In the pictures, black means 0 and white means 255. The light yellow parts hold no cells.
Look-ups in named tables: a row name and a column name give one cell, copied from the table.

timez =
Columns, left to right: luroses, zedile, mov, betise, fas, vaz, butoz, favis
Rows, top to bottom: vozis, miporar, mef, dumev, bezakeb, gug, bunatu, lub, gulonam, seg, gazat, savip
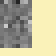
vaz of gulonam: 110
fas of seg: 97
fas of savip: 76
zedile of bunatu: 202
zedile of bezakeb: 143
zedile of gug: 123
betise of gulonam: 118
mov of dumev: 118
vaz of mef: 113
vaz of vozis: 163
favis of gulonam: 138
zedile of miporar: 100
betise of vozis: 89
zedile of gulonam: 128
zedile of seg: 130
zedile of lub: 112
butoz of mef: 111

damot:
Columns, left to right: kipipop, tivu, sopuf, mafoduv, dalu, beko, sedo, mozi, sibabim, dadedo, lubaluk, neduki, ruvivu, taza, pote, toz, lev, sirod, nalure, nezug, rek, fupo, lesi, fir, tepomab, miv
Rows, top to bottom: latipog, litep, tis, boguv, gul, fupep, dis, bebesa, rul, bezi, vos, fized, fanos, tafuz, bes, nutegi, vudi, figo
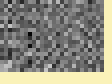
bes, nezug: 170
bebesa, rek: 70
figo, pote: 144
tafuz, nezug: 109
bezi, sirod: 96
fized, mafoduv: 154
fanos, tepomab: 91
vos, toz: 112
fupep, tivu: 140
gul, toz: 81
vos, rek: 161
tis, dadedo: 71
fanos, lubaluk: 116
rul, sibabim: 123
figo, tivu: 175
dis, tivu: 100
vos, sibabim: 76
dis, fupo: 107
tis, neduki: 134
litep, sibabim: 90

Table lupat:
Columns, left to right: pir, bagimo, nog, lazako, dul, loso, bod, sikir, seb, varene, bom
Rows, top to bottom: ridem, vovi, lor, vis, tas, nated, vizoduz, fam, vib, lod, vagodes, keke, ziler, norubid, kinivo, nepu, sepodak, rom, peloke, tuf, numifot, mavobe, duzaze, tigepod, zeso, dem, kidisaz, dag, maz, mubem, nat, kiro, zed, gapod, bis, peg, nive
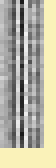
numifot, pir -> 191
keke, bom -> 176
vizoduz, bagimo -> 170
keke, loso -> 72
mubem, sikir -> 147
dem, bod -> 246
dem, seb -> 166
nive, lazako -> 102
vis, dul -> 205
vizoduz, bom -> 159
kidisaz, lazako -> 78
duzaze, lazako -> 81
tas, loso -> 45
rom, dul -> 211
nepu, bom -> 187
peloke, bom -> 182

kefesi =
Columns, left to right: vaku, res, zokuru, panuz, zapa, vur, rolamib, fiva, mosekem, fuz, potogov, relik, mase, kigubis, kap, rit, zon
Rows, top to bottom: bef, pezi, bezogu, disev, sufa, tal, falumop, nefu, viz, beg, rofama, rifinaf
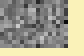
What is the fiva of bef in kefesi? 99
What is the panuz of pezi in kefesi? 101
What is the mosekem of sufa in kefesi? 164
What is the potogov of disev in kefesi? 123
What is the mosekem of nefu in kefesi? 140
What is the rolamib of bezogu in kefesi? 121
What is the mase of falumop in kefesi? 157

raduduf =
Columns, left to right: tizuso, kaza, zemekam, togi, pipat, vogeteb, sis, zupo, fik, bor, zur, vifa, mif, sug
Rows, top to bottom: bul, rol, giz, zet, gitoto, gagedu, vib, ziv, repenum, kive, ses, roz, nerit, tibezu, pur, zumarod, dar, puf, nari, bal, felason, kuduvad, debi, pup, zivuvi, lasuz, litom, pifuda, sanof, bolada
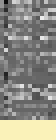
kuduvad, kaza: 161
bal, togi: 102
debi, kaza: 127
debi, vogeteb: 137
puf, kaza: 131
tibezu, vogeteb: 113
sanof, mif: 75
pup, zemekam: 175
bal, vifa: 102
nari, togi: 165
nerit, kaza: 214
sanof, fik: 106
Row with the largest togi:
bul

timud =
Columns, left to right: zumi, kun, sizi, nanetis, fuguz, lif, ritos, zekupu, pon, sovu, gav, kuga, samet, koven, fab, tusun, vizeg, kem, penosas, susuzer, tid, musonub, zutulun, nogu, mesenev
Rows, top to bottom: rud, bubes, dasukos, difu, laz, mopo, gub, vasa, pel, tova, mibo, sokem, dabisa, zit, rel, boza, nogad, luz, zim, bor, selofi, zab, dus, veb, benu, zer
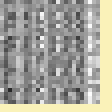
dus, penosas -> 99
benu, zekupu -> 141
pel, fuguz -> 169
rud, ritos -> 117
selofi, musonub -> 166
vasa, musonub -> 160
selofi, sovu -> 115
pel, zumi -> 156
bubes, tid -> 131
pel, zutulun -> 178
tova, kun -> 132
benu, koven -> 101
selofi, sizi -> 147
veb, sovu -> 170
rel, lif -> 176
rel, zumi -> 153
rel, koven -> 118
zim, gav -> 155
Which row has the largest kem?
veb

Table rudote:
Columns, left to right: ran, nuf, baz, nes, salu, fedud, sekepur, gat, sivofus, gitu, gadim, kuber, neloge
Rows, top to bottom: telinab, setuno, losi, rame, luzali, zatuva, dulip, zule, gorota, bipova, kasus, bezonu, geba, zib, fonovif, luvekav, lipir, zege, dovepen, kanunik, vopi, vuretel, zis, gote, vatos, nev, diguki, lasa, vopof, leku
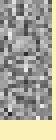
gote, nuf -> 85
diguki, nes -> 174
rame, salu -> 98
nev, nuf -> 132
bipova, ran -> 156
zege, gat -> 95
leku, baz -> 139

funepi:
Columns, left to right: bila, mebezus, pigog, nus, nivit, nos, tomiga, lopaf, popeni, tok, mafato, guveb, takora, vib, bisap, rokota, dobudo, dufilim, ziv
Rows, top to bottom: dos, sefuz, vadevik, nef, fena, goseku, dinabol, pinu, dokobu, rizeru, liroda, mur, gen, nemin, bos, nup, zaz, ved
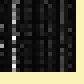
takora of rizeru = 20
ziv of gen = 10
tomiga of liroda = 23
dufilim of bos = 15
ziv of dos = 12
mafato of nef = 29
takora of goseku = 26
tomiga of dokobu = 34
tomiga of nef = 26
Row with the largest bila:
mur

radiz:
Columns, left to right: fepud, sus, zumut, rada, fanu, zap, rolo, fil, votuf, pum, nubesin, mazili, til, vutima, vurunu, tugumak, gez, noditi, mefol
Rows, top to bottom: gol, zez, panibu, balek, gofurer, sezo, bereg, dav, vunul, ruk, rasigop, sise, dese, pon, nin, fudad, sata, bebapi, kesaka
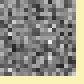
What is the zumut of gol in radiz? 161
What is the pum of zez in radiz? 53
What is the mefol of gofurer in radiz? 121
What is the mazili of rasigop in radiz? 104
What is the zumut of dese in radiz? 162
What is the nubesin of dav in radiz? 167
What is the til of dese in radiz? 73
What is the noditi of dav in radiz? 150
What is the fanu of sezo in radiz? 155
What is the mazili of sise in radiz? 69
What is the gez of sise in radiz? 62
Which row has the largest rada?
sezo

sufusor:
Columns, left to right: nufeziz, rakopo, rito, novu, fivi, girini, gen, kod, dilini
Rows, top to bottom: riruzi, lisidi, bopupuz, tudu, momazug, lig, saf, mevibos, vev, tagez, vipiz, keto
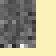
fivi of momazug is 93
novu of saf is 96
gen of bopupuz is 83
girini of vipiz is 126
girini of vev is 125
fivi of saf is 76
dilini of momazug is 104
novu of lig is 136
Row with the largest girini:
keto

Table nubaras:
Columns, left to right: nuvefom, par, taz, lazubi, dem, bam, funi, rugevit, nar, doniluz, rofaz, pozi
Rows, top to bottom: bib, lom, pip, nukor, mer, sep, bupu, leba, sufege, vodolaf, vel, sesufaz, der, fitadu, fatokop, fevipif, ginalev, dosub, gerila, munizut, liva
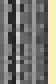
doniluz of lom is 104
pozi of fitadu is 49
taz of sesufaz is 125
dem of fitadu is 148
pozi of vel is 70
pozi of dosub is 71
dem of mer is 204
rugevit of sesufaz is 111
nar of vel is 148
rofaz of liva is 83
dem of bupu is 175
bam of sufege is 102
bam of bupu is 51
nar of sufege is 158
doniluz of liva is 69

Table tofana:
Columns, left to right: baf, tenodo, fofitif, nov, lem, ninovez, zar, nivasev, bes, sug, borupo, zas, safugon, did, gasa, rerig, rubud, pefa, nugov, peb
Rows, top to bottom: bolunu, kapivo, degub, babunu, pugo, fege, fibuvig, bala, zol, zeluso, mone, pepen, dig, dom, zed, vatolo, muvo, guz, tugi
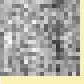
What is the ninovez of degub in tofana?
161
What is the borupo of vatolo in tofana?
164
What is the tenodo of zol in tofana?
202
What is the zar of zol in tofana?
165
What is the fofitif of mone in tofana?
252
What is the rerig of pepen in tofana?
146
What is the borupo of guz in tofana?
184
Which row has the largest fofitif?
mone

